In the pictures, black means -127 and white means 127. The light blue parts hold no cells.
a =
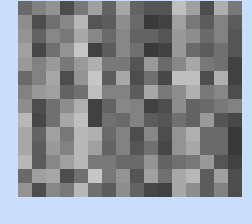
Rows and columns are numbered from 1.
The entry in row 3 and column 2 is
-28
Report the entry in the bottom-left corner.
19
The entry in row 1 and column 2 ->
1
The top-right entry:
-7
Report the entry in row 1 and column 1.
-21
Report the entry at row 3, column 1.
19
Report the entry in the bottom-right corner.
-50
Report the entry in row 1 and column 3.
19

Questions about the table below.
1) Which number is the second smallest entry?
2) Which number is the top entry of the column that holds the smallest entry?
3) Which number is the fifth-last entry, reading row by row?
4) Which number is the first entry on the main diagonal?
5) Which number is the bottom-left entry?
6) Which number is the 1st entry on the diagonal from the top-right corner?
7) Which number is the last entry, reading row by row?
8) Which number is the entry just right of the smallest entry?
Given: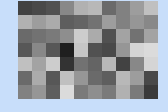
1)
-76
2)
8
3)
14
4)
-61
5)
1
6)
64
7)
-69
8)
70

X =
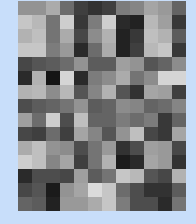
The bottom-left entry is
-27
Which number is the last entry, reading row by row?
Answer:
-11
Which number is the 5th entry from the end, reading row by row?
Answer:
-3
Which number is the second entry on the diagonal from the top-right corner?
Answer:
31
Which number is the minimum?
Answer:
-106
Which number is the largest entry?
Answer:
91
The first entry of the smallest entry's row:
-85
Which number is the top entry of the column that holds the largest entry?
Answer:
-77
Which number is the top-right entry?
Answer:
-27
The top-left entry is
19
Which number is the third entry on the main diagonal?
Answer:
-11
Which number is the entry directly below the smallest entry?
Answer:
12
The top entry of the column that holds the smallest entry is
43
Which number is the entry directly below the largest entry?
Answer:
43
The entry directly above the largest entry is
-35
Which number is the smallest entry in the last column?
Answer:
-77
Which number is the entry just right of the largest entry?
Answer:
70
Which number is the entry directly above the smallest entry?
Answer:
-35
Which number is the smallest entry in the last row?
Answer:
-93
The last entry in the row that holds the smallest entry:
85
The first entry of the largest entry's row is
-56
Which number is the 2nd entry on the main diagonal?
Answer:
56
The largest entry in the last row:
70

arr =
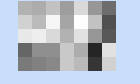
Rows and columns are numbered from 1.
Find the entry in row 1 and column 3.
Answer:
66
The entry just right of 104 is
110
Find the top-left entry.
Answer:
50
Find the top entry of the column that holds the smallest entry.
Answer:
23
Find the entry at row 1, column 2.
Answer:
44
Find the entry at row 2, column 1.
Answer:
81
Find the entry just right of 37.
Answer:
125
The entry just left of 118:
58
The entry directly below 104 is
-25
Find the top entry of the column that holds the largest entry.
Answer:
89
